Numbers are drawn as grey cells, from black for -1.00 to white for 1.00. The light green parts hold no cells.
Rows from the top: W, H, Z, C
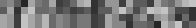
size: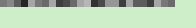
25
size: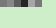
6
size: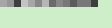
14
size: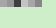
6
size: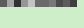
11

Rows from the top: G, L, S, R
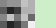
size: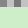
4
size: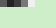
5
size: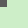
1

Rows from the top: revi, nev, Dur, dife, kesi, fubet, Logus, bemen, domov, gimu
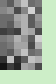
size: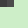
2
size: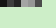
6
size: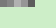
5
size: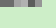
6
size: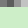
4
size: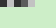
5

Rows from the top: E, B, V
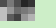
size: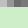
4
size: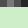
4

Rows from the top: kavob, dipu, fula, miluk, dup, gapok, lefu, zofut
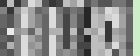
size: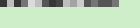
17
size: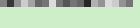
19
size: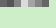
7
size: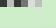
6
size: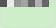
7
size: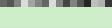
16
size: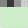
4

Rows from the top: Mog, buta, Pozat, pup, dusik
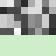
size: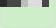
7
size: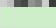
8
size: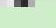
5
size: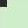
1
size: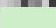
8

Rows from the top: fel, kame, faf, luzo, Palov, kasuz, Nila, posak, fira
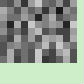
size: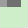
3
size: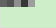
5

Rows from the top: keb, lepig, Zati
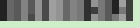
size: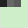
3
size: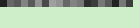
19

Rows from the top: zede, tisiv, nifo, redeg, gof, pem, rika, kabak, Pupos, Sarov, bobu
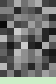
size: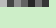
7
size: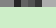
8
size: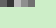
5
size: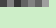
7

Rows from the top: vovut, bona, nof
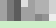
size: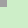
1
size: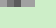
5

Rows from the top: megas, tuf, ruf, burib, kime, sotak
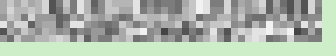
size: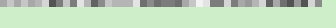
46
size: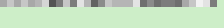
31
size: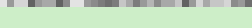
36
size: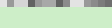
16
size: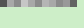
11

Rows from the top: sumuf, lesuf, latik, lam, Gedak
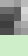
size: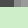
4
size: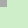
1
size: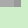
3
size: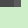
3
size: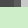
4

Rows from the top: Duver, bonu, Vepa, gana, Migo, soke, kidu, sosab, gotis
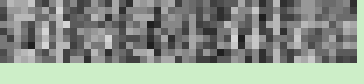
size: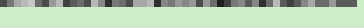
51
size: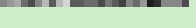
27
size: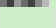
7

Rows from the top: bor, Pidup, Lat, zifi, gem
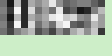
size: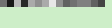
15
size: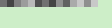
14
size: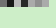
7
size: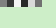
6
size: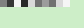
10

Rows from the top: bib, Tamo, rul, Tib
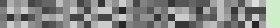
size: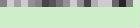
19
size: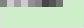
9
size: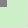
1

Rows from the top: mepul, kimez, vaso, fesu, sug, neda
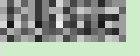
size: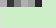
6
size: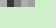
5
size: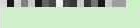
18

